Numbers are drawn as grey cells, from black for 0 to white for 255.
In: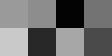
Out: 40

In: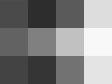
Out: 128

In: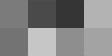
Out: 198

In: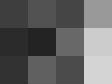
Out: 35

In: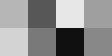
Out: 121

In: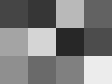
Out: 213

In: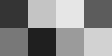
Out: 31

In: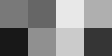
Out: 144

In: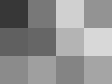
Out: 102
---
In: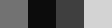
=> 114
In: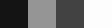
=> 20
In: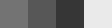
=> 115
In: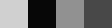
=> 208
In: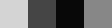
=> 212
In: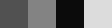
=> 81
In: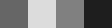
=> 102
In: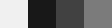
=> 240
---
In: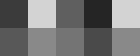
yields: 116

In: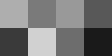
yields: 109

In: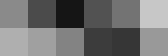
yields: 131

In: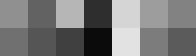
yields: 64

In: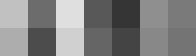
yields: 208

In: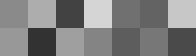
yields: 159

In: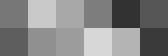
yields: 156

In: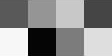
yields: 124

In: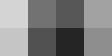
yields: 37
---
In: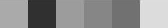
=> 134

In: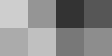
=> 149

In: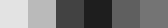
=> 30

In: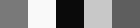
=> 10

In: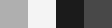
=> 244

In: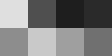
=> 79

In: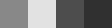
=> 226

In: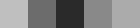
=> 42
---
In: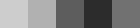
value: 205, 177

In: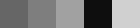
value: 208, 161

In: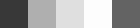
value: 253, 223

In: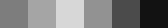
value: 215, 165

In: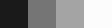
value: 252, 164

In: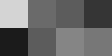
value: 212, 133

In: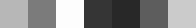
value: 253, 203

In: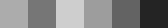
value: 206, 172
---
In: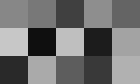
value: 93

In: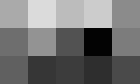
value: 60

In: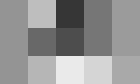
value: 234

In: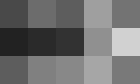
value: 136

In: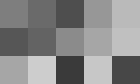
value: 58

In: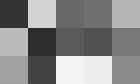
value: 243

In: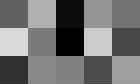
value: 129

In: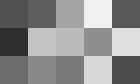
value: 121

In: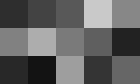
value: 158
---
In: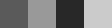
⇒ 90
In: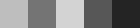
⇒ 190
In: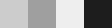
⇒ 204
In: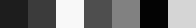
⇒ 29
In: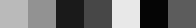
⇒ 186
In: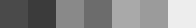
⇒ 74
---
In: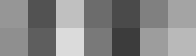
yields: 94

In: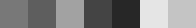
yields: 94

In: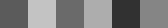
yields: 195

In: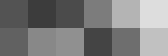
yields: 136

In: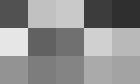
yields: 125

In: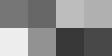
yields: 146
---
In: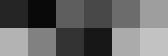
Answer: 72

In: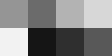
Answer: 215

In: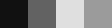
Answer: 155

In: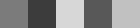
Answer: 88

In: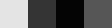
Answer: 86

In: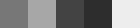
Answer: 45
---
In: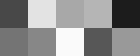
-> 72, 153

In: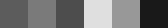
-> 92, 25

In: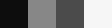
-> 13, 246

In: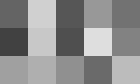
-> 100, 188

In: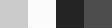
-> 203, 77

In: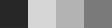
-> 39, 122

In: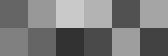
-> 101, 66
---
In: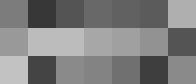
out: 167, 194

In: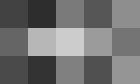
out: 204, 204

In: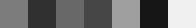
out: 70, 240

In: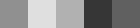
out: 177, 223

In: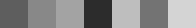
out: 44, 212

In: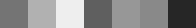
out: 95, 238
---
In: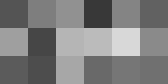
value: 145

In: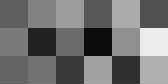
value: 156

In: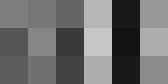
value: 101

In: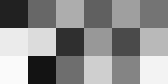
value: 173

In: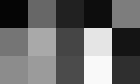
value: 33

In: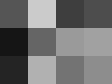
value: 62
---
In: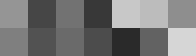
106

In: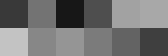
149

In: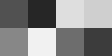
109

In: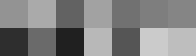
32

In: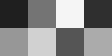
85

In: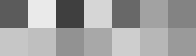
146

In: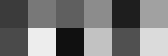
16

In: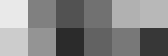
43
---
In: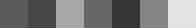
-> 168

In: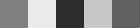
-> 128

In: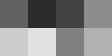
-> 141

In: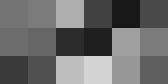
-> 80

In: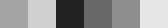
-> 208

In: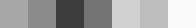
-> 61
